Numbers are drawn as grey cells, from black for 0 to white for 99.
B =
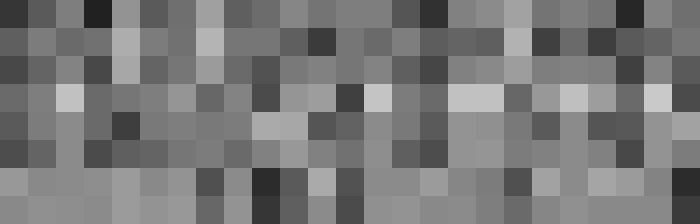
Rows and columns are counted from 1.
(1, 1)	21
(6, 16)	30
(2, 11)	37
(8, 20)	52
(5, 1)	35
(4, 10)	29
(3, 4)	28
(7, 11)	35
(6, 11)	59
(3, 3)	51
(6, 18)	58
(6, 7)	46
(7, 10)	17
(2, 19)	69
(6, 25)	48
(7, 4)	55
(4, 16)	41
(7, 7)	57
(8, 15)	57
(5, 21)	54
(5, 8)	47
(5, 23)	34
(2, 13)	46
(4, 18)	75
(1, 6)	35
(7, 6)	53
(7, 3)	54
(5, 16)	35
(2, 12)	23
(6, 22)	50
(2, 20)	25
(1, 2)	35
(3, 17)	50
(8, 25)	23
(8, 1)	53

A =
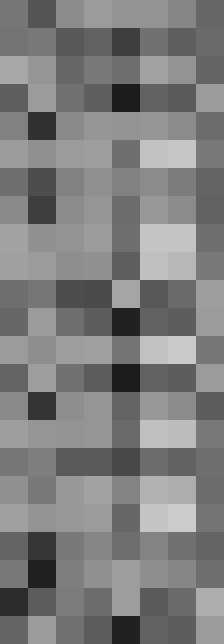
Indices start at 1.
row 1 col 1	46
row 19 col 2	57
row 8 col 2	24
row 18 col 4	63
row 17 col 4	35
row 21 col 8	43
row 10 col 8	47
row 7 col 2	30
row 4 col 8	60
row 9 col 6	76
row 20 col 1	39
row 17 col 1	46
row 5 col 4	58
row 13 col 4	62
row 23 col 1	39
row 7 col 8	39
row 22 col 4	42
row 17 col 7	38
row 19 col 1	62
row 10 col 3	55
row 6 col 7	77
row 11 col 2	46
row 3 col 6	63
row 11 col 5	64
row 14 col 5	11
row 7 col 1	43
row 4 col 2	60
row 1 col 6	57
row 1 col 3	54
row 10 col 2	60
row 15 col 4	58
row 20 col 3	47
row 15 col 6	59

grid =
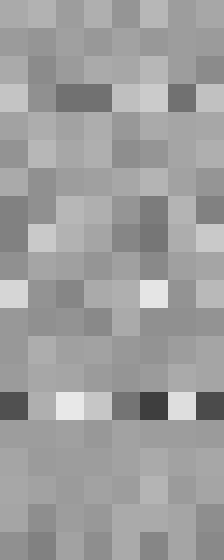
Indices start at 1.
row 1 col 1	66
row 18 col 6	70
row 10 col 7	62
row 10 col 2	64
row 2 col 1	60
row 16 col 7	61
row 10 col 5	62
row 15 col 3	90
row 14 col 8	64
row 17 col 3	61
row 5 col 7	64
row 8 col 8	50
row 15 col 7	86
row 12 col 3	57
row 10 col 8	64
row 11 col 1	83
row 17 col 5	63
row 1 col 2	69
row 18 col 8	64
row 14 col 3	64
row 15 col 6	24
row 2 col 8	60
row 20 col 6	52
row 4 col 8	75
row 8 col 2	56
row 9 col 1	50
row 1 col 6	71
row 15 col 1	31
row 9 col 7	67
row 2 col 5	63
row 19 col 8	55
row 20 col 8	53
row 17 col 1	64
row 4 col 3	44

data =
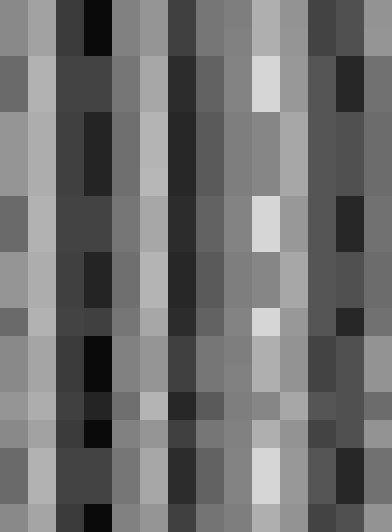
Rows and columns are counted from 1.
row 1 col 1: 53
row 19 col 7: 25
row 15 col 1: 58
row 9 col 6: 65
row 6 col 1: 58
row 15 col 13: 31
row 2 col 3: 23
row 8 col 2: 69
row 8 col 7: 17
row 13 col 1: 53
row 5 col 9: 49
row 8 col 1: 41
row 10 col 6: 70
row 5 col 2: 67
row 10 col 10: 52
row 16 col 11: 57
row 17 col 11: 59
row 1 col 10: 68
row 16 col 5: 50
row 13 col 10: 68
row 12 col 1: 41
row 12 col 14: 44
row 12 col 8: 38
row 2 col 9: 50
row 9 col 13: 15
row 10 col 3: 25
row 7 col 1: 58
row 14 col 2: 64
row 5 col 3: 25
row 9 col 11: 59
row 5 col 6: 70
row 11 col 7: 15
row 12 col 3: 26
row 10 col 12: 33
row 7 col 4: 14
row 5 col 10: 52
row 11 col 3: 25
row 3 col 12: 33

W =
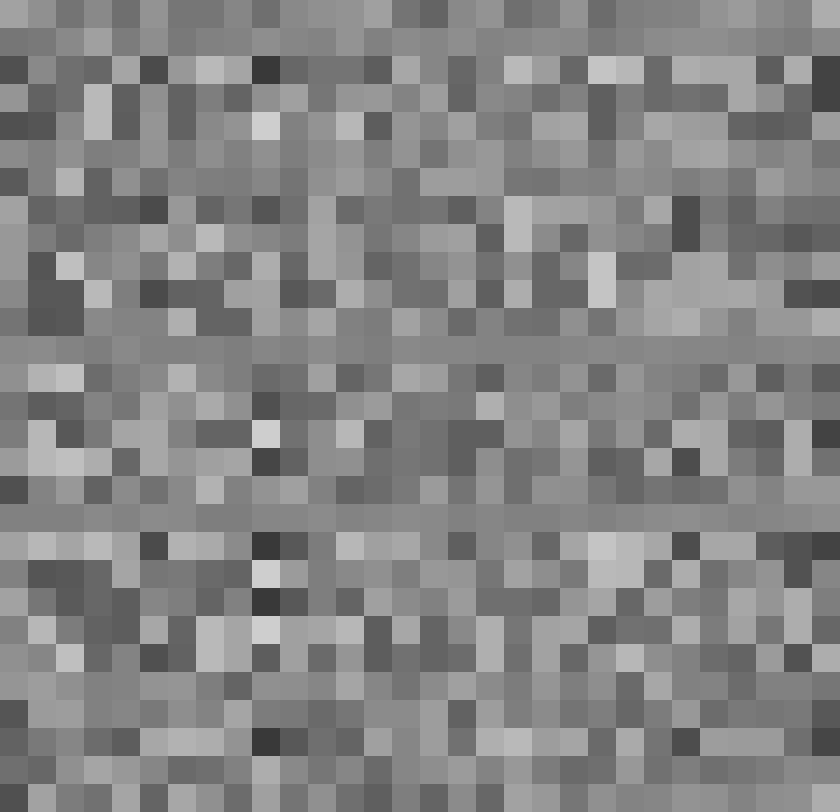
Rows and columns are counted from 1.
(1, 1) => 63
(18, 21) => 55
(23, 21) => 64
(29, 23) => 51
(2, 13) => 57
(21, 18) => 46
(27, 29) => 43
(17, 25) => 30
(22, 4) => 40
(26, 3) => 61
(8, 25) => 30
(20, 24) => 65
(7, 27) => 46
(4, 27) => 65
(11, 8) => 39
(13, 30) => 52
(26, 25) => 59
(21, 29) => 32
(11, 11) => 34
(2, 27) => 53
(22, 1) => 63
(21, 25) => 67
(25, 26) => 51
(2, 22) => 47
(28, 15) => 52
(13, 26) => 52
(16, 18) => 37
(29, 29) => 56
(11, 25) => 63
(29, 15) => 49
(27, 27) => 60
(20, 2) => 71
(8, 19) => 72
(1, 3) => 45
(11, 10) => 63
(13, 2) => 54
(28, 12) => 46
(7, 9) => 48
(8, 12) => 63

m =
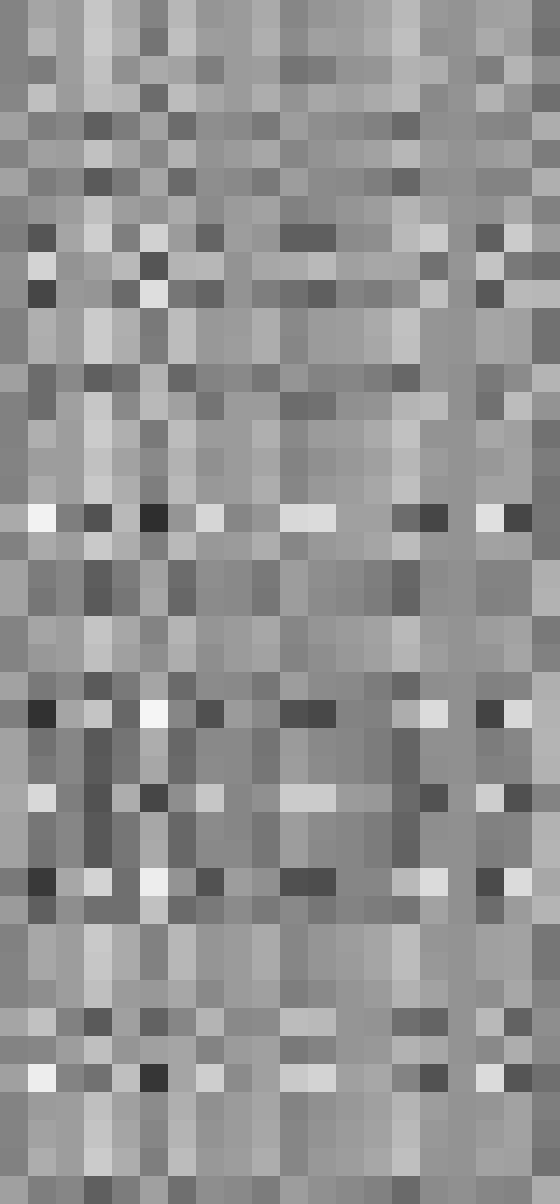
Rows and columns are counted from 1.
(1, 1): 51
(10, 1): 56
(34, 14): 64
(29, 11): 79
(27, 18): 48
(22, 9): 53
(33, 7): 41
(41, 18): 60
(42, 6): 49
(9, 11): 37
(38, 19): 67
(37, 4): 35
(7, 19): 51
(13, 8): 59
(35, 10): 66
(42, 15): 74
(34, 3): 61
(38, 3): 61
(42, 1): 50
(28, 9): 53
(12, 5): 68
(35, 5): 66
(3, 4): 75
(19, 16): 27
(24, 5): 62
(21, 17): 56
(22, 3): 52
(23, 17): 57
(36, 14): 60
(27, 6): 67
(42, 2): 67
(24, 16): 61
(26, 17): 56
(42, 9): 61
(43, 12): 56
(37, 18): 72
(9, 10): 58
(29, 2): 84
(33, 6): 75
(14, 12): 51
